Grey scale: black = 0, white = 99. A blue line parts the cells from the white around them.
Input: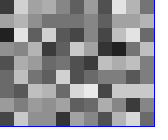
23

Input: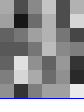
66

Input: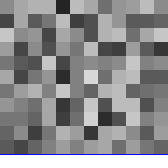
54

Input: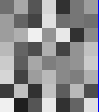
43

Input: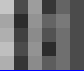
77

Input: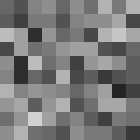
40

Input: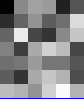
1

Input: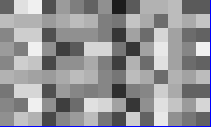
38

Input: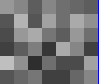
59
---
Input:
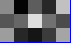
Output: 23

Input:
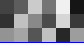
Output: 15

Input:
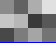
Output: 64

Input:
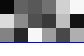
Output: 28

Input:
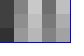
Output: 51

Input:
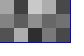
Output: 47
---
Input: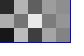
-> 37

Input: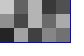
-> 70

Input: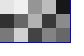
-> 58

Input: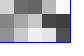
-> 39

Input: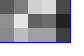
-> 81

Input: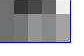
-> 27

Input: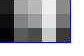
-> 72
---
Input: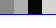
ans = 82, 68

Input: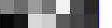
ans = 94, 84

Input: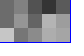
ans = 77, 70

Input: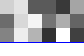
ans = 99, 95

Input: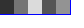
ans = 85, 57

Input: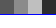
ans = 74, 54

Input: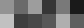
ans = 75, 68
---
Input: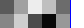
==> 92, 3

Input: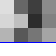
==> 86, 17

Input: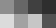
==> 85, 18

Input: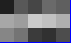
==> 79, 12

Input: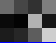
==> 80, 1

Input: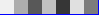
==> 93, 21

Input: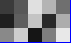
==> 90, 8

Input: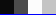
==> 98, 4

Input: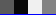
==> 93, 3
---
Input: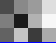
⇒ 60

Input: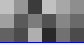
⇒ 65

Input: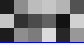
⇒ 70

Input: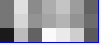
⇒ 61

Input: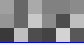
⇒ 50

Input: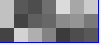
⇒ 65
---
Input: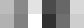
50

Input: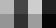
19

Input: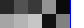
70

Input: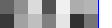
63

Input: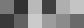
38

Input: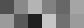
34

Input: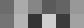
70

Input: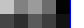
18
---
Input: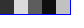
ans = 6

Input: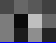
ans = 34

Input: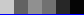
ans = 15

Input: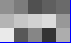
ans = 37

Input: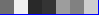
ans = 50

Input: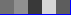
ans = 83
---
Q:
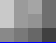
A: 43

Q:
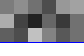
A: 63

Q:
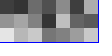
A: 67

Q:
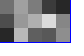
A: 15

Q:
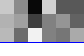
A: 34

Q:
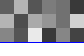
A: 22

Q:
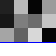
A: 60
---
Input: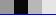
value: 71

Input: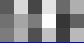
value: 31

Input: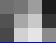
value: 89

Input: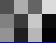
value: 71

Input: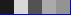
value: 32

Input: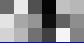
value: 44

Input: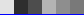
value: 30

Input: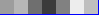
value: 43
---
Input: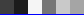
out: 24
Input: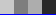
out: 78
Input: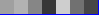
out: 62
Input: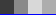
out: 23
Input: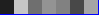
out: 12
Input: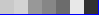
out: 78
